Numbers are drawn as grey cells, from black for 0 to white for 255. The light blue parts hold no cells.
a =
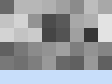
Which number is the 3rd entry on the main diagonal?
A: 203
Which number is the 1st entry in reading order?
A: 104
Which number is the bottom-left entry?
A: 120
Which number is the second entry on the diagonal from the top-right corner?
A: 176
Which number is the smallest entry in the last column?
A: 96
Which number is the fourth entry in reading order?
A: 176
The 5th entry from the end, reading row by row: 153

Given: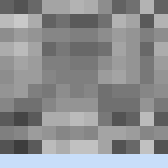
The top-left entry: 98
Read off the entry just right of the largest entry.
172
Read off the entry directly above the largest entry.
83
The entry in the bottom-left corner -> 83
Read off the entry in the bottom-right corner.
83
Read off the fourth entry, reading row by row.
164
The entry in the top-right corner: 98
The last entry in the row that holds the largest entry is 179
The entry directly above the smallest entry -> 134
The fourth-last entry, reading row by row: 83
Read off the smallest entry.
61
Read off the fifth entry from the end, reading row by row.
164
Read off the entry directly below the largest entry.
156
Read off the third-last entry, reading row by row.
104
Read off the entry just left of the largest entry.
187
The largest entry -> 201
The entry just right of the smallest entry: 90
